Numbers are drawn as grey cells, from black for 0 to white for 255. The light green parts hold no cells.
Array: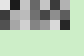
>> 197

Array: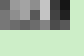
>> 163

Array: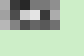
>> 39

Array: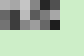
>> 197

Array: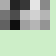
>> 55

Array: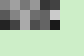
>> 120
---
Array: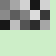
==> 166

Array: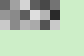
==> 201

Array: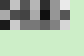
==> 214

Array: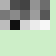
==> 247

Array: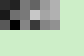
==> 145

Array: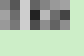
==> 142

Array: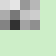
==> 143

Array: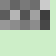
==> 71

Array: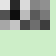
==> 61
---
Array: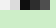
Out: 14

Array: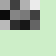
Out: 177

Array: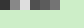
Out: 222

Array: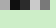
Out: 43

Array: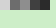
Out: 142

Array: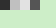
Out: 226

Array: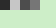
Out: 77

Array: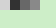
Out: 104
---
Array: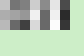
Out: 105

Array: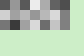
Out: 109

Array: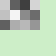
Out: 173

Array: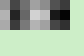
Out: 161

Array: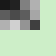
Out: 208

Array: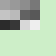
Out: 55

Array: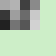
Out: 116

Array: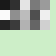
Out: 178

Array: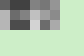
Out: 211
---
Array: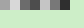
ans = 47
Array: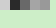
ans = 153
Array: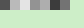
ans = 115
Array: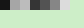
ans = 220
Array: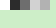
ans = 178
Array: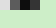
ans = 52
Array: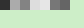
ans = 101
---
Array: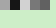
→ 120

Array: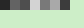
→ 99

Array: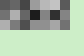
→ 123

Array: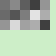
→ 137

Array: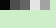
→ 100

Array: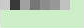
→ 152

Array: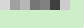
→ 160

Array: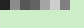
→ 128
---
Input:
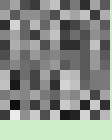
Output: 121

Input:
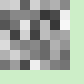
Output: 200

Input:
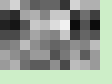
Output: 176

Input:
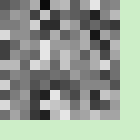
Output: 82

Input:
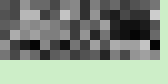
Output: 93

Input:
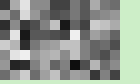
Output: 55

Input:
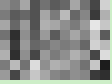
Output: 143

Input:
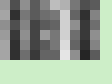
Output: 155
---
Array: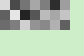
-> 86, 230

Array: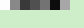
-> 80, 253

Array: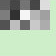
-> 245, 245

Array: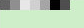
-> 208, 231

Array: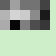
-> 203, 212

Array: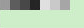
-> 37, 224
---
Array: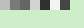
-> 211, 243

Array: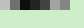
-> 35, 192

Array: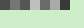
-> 192, 192

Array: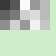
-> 208, 250

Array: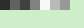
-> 129, 249

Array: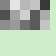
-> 208, 228

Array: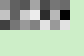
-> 236, 236
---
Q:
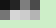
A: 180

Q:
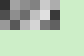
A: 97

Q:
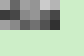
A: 49

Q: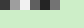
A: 115

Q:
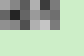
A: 123

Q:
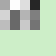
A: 116

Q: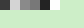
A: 254

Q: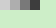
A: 61

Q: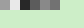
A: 114

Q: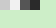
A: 42
